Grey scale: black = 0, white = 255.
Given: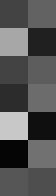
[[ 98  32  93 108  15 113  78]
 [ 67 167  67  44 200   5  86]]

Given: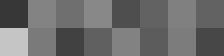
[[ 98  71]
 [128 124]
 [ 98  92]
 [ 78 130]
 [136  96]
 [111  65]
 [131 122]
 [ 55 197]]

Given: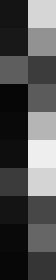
[[214 146  60  91 181 238 212  71 102  53]
 [ 20  24  94   6   9  14  59  20   9   7]]

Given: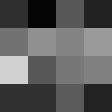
[[ 34 154 128  35]
 [ 88 131 119  91]
 [  4 144  88  49]
 [ 47 114 209  49]]

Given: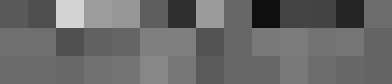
[[109 100 100]
 [ 37 118 103]
 [ 67 114 108]
 [ 68 123 121]
 [ 15 121 102]
 [102 102 103]
 [155  83  90]
 [ 47 126 119]
 [ 94 127 135]
 [150 101 116]
 [157  97 113]
 [211  80 104]
 [ 78 111 107]
 [ 89 111 107]]

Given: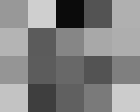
[[176 174 127 204]
 [ 83 168  83 122]
 [ 11 134 104  96]
 [207  91  92  62]
 [152 180 149 195]]

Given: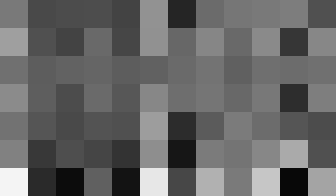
[[ 80 135 112 126  76  80 164]
 [125  54 108  45  85 170   8]
 [121 138 111 120 108 135 198]
 [118 105  96 104 123 116 122]
 [107 134 115 117  91 123 177]
 [ 37 103 106 110  44  22  71]
 [146 145  97 135 157 142 231]
 [ 67  70  93  87  80  51  19]
 [ 77 105 101 106  83  69  96]
 [ 76  67  98  76  73  78  12]
 [ 73  80  93  94  85  56  42]
 [121 159 112 139 114 129 244]]
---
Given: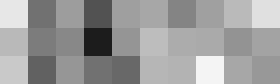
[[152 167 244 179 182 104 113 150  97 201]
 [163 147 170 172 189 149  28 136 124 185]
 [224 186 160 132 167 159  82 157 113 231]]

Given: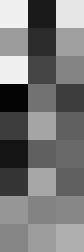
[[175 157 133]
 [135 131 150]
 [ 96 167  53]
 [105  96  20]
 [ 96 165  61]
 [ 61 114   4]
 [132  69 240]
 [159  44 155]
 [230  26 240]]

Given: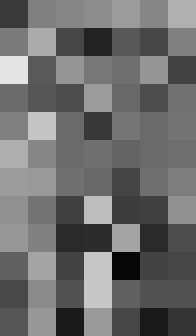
[[ 52  25  71 154  25 152  86]
 [ 81  81  97 199  81 138  72]
 [ 70  67   6 198  67 164  97]
 [ 76  42 165  44  42 129 151]
 [144  64  60 189  64 115 144]
 [125 112  68 104 112 153 156]
 [110 106 100 112 106 134 175]
 [116 106 118  56 106 197 127]
 [114  76 104 155  76  85 107]
 [ 67 149 111 119 149  89 228]
 [128  70  88  35  70 171 122]
 [176 134 155 140 134 128  57]]

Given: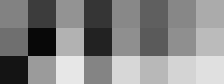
[[224 212 184 215 132 231 155  20]
 [187 143  90 143  34 178   8 111]
 [171 135  95 136  53 147  60 130]]

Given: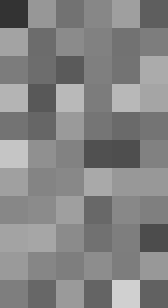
[[ 97 208 100 154 103 126]
 [152 125 141 126 134 154]
 [ 76 126 113 139 166 163]
 [127 136 104 159 139 135]
 [152 152 169 136 132 160]
 [129  78  80 130 144 197]
 [116 106 117 154 102 115]
 [165 184 124 185  88 180]
 [171 115 127  90 109 124]
 [125 114 129 139 108 163]
 [ 94 159 135 114 151  51]]

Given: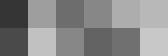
[[200 112  99 135 193  74]
 [184 173 135 109 158  53]]

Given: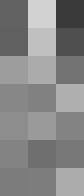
[[172 125 124]
 [120 111 131]
 [131 154 141]
 [175 129 135]
 [114 171 157]
 [ 79 192  96]
 [ 58 210  98]]
